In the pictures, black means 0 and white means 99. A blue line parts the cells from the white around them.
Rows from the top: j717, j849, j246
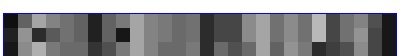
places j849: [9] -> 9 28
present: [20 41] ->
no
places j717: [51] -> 4 11 26
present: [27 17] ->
no
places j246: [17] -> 15 23
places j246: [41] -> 5 6 12 13 16 18

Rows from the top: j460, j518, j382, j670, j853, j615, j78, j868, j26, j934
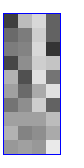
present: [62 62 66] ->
no
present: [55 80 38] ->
yes
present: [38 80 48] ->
no
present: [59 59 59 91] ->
no
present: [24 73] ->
yes
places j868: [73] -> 4

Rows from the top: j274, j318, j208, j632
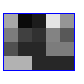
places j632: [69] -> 1 2
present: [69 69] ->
yes
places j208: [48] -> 4 5
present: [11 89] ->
yes
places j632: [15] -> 3 4 5
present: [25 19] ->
yes
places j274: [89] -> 4

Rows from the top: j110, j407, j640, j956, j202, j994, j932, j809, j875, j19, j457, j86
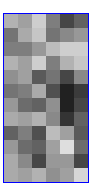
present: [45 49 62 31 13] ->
no
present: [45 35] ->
no
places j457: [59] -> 4 5

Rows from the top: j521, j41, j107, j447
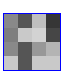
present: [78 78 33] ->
no
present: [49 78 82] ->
yes
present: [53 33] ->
yes
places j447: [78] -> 1 3 4
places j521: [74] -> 3

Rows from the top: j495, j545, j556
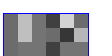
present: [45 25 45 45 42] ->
no
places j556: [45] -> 2 3 5 6
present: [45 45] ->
yes
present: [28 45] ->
no

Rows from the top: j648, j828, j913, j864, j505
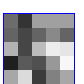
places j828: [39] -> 1 3 5
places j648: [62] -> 3 4 5
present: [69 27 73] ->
yes
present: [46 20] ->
no

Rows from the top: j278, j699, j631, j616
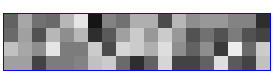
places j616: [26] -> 3 13 14 18
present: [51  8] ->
no
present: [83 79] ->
yes

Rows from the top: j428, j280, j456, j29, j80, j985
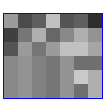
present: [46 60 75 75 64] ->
yes
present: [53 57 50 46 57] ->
yes
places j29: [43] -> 6 7

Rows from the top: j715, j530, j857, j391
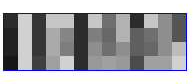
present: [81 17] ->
yes
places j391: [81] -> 2 5 13
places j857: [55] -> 7 9 12
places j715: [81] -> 2
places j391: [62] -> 4 8 11 12
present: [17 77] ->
yes
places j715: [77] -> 4 5 7 11

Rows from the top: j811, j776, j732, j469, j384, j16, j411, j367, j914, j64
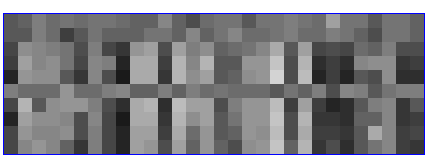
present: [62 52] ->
yes
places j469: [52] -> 3 7 14 26
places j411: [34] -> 3 26 30
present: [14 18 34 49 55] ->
no

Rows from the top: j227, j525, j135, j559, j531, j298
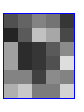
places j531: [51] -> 1 2 5
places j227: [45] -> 4
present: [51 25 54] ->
yes
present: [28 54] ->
no
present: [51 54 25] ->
no
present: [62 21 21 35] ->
no

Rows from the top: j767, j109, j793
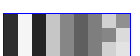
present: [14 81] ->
no
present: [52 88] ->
no
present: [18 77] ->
no

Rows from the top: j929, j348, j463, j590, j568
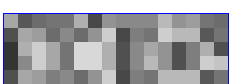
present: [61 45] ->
yes
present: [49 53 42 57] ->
yes
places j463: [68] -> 2 8 15
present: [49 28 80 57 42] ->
no

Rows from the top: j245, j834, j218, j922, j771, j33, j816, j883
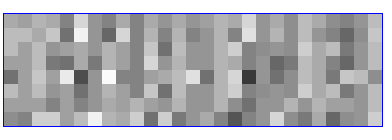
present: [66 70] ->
no
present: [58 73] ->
yes
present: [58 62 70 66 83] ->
yes

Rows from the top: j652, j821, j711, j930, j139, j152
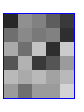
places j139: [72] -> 1 3 5
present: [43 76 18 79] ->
yes
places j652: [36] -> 4
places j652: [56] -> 2
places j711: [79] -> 5
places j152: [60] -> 1 3 4
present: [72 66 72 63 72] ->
yes

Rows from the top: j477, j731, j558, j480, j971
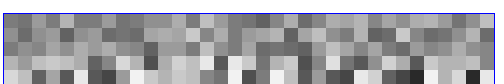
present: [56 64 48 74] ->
no
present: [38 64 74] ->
yes
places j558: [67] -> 6 8 33
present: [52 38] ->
yes

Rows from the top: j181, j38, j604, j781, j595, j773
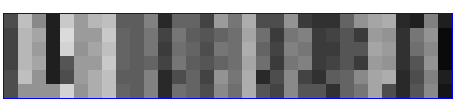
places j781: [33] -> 5 15 25 30
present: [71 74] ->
yes
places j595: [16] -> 12 19 29
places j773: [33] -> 19 22 23 30

